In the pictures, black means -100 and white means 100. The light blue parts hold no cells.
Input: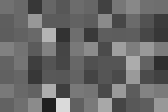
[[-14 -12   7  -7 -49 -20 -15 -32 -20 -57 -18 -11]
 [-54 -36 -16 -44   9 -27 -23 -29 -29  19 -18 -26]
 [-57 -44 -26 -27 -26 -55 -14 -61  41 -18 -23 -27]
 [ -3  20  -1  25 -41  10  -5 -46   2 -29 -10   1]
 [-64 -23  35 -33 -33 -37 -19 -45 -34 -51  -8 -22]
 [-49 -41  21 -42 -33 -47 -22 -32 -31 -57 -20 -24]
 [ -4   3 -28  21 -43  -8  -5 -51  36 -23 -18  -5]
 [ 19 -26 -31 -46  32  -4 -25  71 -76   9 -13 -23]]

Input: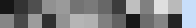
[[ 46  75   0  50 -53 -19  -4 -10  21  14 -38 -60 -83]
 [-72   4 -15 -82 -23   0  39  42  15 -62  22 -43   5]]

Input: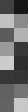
[[-82 -49]
 [  8  51]
 [ 40 -28]
 [-56  21]
 [-65  60]
 [-59 -57]
 [-10 -24]
 [ 56 -22]]

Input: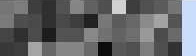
[[ -9 -29 -37 -52  63 -38 -24   4 -36 -62 -51  -2  -8]
 [-34  28   8 -19 -28  -6 -74 -52 -43 -63 -42 -39  -4]
 [-18 -40  20 -14 -22 -11   7 -36 -35 -77 -40 -63 -46]
 [-61 -38  -2 -37 -31 -90 -18   4   5 -19  29 -52 -55]]

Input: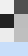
[[-37  88]
 [ 48 -73]
 [ 50  85]]

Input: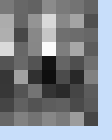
[[-22 -10  -4   9 -23 -19  -5]
 [-38  29   7  70  16 -20  35]
 [-19 -15 -13  55   7 -44  37]
 [-28  32  -1  97   6 -19  71]
 [-13 -39 -21 -85 -35 -18 -34]
 [  1 -69 -41 -88 -62  26 -58]
 [-28 -46 -67 -59  -9 -34 -57]
 [-30 -42 -25 -27 -35 -24 -46]
 [-46  22  -4   6 -10   1 -20]]

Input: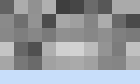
[[ 33  33 -32 -16 -45 -51  38  14  35 -23]
 [-42 -18  35   4  25  31 -40  15 -13   8]
 [ -4   0  12   6  11  13  -4   6  -1   7]
 [ 51  -3  16  47  65  63  37 -37 -19  54]
 [ 34   4   6  26  33  31  26 -17  -6  30]]
